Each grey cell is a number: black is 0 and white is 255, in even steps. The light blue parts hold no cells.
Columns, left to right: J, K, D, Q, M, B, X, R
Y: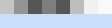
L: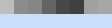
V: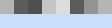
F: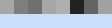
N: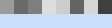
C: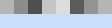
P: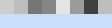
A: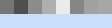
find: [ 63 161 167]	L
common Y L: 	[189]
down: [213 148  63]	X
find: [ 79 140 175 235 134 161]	A
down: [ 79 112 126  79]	D

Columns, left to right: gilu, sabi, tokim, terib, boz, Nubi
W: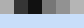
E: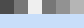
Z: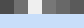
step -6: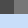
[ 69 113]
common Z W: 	[119]
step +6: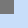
[125]
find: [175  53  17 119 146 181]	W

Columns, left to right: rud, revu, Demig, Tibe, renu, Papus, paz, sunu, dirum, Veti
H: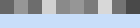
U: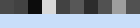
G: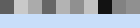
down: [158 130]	dirum
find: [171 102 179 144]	G
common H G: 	[102]
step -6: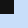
[12]

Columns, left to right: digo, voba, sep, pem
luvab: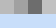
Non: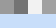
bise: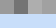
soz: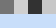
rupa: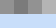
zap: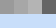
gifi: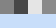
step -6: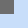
[103]
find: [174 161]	bise
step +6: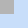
[186]

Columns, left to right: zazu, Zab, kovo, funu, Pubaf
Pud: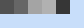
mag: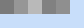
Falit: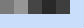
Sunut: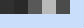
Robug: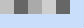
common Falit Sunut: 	[41]
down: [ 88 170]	kovo
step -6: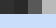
[ 42  35  82 179]
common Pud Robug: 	[102]
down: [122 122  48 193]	zazu
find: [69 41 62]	Falit
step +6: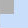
[183]

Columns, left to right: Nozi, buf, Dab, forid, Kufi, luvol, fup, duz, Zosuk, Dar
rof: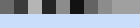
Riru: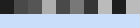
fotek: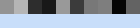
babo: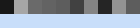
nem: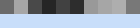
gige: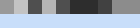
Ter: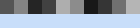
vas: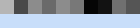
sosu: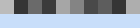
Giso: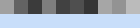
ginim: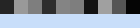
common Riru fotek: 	[120]
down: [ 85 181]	Nozi

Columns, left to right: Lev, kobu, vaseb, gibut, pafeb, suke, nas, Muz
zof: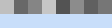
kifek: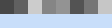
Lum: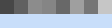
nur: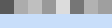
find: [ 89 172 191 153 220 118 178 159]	nur
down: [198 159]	Muz
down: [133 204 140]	vaseb
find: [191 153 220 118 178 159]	nur
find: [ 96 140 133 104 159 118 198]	Lum

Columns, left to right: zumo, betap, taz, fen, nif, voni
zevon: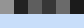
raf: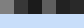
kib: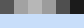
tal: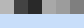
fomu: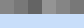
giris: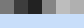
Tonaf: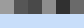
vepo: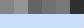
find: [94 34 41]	raf
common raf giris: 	[34]
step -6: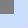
[121]
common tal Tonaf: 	[156]
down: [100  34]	taz
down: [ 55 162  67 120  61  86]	betap

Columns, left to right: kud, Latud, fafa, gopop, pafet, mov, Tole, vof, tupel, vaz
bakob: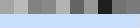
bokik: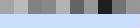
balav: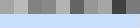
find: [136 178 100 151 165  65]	balav
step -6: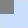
[124]
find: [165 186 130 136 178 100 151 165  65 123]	balav

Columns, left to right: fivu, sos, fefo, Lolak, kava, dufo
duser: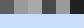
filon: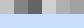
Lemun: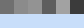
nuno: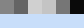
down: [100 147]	fefo
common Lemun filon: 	[162]
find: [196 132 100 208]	filon
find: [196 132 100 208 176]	filon

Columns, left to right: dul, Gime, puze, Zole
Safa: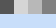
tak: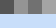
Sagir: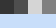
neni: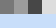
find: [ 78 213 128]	Sagir
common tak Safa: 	[85]
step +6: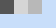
[ 91 219 190]

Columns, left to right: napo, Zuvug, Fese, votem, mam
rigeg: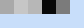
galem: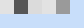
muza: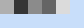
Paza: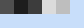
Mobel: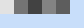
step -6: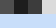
[ 73  23  54 213]
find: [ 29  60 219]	Paza
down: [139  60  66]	Fese
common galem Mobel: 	[226]
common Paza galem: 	[219]

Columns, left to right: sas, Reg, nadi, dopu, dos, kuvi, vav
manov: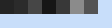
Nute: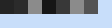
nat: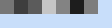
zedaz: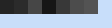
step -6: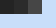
[30 37 64]
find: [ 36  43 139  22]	Nute
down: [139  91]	nadi
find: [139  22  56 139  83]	Nute

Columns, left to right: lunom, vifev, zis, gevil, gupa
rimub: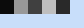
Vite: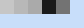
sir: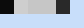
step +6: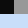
[ 17 158]
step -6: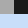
[164  20]
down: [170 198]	zis
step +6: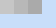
[204 190 176]
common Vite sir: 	[198]
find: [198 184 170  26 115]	Vite

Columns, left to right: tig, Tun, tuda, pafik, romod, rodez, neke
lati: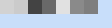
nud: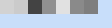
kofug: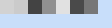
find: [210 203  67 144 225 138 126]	nud
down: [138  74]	rodez
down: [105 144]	pafik

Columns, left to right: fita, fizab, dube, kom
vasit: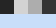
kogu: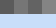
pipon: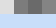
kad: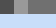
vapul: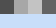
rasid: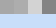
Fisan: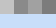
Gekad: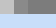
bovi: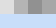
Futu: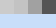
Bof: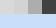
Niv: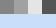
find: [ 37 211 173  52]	vasit
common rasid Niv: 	[132]
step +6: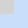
[217]
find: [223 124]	pipon
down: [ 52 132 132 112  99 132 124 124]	kom

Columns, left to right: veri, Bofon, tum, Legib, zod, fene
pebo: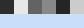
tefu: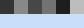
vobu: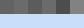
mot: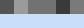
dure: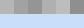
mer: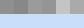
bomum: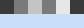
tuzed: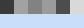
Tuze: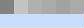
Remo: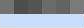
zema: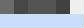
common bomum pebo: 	[231]
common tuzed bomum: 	[58]

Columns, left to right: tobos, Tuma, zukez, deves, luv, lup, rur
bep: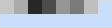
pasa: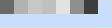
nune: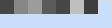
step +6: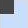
[76]
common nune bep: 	[191]
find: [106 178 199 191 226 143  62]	pasa
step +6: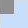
[149]
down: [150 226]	luv

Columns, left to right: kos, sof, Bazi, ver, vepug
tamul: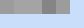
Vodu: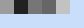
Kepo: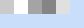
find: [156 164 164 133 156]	tamul
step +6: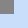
[139]
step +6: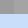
[162 170]
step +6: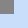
[139]
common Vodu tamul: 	[156]

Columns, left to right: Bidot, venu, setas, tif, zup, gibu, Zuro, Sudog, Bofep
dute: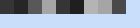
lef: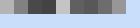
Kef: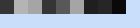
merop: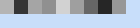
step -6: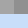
[159 138]
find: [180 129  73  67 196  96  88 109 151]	lef
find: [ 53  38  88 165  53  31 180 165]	dute
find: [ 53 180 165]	Kef

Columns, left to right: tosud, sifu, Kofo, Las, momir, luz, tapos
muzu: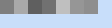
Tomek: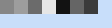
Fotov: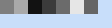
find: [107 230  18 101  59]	Tomek
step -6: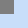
[120]
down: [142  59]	tapos
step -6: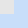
[224]

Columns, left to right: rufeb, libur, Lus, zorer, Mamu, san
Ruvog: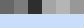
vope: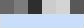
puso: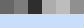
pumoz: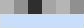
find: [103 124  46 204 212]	vope
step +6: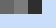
[109 130  52]
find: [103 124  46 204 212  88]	vope
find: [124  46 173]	puso
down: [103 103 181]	rufeb

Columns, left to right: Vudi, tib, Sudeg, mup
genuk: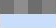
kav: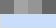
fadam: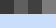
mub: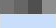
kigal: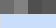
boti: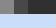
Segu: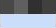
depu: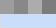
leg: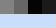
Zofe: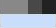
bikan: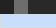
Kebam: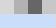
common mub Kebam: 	[102]
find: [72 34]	Zofe
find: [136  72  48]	boti
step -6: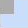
[166]
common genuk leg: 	[130]
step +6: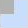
[184]

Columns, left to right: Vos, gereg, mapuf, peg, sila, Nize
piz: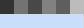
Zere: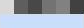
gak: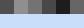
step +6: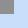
[149]
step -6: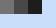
[109  66  23]
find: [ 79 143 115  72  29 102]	gak
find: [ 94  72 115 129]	Zere

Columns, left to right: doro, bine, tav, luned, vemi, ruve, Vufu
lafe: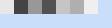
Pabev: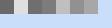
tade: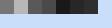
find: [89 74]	tade
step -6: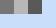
[112 177  83]

